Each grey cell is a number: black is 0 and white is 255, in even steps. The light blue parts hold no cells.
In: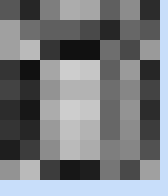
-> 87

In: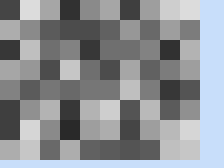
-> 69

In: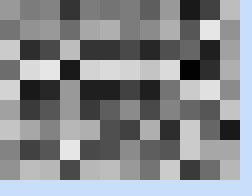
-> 153

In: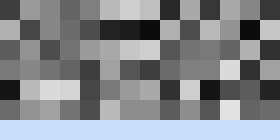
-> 62

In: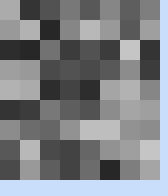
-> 171

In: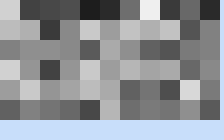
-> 209

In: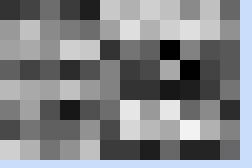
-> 51

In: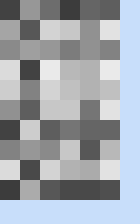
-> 66

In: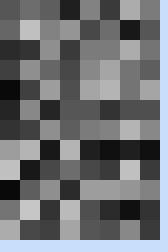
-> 86
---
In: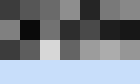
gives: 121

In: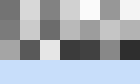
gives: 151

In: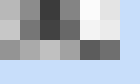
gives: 251

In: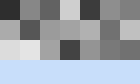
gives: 142

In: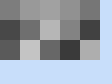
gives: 145

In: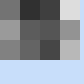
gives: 63
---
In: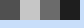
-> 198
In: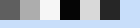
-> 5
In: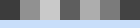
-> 173
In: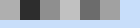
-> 193
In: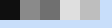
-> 112
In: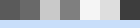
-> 245
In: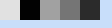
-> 161
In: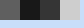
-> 24
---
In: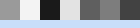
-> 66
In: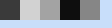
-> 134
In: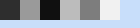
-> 241
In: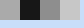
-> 199
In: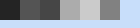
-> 129
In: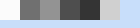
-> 208
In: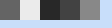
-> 136
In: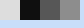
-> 141
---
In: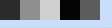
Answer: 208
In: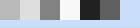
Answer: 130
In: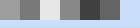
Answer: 231
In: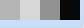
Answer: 146
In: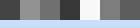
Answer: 112
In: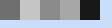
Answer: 139
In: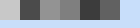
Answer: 147
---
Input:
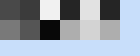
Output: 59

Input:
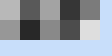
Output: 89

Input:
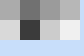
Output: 113

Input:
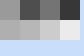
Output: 78

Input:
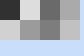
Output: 221

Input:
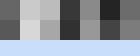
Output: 202

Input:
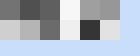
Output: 80

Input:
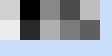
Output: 0

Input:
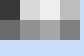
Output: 218
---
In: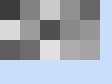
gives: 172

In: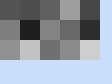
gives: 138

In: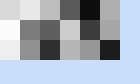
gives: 152

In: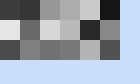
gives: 180

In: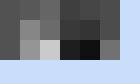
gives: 15

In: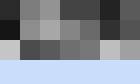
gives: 190
